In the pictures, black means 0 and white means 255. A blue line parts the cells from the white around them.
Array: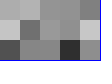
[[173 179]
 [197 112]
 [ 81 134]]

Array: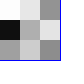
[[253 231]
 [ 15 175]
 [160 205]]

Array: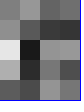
[[127 151]
 [143  89]
 [230  25]]

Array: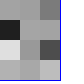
[[163 159]
 [ 31 165]
 [223 153]]

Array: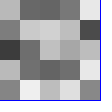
[[185 104]
 [125 202]
 [ 60 110]]

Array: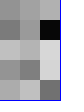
[[147 162]
 [123 154]
 [192 180]]

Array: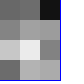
[[104 109]
 [132 161]
 [199 235]]
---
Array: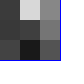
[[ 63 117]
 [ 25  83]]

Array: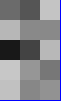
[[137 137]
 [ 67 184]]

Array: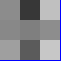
[[127 141]
 [ 91 199]]

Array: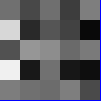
[[ 41  85]
 [150 141]]

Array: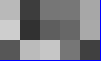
[[ 49  94]
 [187 198]]

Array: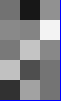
[[132 243]
 [196 136]]

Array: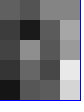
[[ 26  91]
 [142  87]]
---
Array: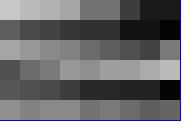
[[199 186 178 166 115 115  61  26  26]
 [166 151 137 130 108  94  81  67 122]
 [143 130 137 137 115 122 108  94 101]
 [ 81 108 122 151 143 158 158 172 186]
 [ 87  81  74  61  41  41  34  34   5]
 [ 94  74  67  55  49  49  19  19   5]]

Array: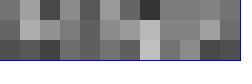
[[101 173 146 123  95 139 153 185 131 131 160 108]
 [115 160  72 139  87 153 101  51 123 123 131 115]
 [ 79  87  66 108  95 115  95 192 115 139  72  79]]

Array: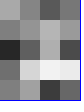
[[111 214 242 235]
 [127 161  60 103]
 [127 148 181 154]
 [169 133  89 119]
 [ 39  95 175  75]]

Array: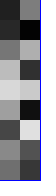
[[ 70 224]
 [216 202]
 [118 175]
 [ 32 125]
 [137  82]
 [111  55]
 [188  48]
 [159  16]
 [ 40   3]]

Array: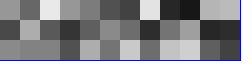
[[ 73 173  89  53  95 138 109  45 116 159  39  45]
 [138 130 130  81 173 116 201 109 195 207  95  66]
 [151 103 233 151 124  81  66 227  39  23 181 187]]

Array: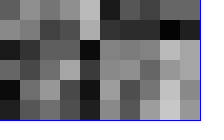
[[ 94 143 117 143 186  25  86  65 102 102]
 [137 124  65  78 173  51  44  44   4  31]
 [ 11 110 151  72  18 157  78 117 193 137]
 [ 31  86 110  78  31 137  86 157 199 151]
 [102  72 110 165  58 137 143 102 151 165]
 [ 25  51  94  94  11 130 124 130 186 165]]

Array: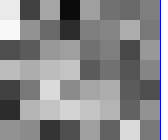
[[ 44 180 195 211 195 180  98 146]
 [188 173 188 195  91 113  84 133]
 [248 146 105  44 126 133 173 120]
 [146 139  51  78 159  98 218 120]
 [ 65 120 218 139 165 173  91  78]
 [ 78  91 152 159 113 126  72 152]
 [234  65 165  11 159 113 105 126]]
